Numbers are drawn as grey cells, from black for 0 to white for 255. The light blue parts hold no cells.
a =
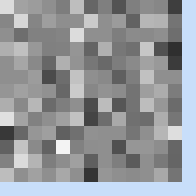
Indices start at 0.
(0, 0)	220
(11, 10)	143
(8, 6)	68
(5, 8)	95
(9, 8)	143
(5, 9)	126
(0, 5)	190
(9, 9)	117
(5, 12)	143
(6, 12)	124
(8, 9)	112
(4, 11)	153
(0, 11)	135
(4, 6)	119
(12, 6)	52
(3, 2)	152
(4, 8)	125
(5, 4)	109
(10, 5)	129
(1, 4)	142
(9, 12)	222
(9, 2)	150
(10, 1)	195
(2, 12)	110
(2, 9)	139
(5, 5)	194
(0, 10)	140
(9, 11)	182
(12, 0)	189
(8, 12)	118
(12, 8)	143
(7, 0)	174
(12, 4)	168
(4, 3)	103
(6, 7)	146
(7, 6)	76

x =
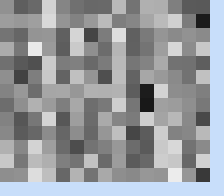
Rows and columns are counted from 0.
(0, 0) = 145
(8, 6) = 107
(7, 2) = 177
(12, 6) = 115
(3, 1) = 119
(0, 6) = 104
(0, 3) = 210
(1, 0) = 157
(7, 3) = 155
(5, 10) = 167
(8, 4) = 87
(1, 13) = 124
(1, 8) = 126
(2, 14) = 138
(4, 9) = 118
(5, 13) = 114
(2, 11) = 149
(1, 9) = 134
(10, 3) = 158
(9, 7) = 150
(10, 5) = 77
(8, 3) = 212
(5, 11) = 153
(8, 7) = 170
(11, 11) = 205
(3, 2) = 234
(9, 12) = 130
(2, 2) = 148
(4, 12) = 114
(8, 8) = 133
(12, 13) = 150
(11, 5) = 115
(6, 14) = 127
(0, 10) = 176
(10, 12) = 216
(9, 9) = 70
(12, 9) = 137

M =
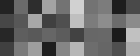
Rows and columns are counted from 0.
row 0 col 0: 35
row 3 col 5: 182
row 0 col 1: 107
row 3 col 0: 64
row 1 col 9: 139
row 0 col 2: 45
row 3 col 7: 102
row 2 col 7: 104
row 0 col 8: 29
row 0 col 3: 163
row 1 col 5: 191
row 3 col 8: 79

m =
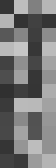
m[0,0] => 53
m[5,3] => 146
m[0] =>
[53, 190, 128, 182]
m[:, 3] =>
[182, 53, 140, 187, 163, 146, 173, 162, 150, 146, 145, 180]
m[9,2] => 83
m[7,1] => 186
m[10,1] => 149
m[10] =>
[53, 149, 189, 145]
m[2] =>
[88, 134, 62, 140]
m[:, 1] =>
[190, 51, 134, 198, 143, 161, 62, 186, 137, 163, 149, 58]
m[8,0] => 71
